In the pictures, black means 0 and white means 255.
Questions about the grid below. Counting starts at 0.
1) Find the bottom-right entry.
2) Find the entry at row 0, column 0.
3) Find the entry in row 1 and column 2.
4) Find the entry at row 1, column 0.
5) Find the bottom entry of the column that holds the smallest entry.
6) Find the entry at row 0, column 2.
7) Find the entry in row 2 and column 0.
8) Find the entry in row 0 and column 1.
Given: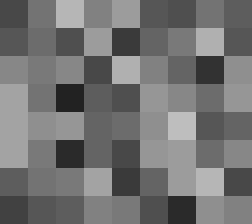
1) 129
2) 72
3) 79
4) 86
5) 93
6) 182
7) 135
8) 115

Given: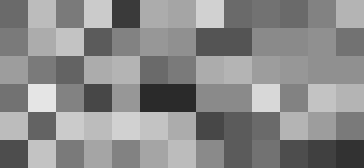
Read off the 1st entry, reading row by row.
106
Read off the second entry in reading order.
188
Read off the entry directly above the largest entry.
122
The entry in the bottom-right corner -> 50
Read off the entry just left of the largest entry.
114
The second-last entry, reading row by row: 64
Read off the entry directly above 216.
157
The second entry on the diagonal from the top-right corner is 144
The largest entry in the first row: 209
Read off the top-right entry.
180
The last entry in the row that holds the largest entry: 180
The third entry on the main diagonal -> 99
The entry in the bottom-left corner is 77
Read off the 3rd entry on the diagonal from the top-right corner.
151
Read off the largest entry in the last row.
195
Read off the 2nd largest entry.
216
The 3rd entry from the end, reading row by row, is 77

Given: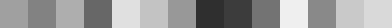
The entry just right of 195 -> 152
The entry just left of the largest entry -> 115

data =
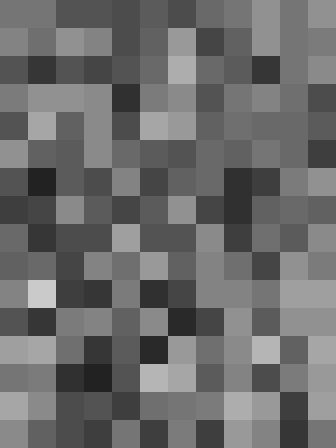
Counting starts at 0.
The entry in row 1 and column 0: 131
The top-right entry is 145
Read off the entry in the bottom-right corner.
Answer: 117
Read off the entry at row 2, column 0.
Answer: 83
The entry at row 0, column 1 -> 117
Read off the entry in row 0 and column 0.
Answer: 117
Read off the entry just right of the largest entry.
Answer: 62
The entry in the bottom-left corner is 138
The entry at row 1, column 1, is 111
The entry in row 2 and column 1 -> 54
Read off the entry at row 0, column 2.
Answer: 83

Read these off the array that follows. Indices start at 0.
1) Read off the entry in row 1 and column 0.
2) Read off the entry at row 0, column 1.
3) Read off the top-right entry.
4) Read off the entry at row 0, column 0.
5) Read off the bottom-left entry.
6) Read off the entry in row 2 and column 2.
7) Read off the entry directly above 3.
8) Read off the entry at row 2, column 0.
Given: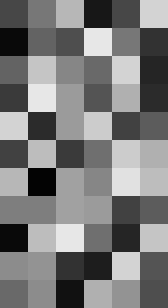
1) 9
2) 119
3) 211
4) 71
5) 105
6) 134
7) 189
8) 99

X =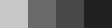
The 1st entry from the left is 199
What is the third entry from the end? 106
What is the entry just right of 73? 33

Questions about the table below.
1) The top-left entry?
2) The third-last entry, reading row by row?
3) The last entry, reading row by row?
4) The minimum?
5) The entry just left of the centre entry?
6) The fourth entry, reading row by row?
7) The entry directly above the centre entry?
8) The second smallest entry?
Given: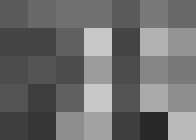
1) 90
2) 62
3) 185
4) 41
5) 76
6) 113
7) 200
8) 54
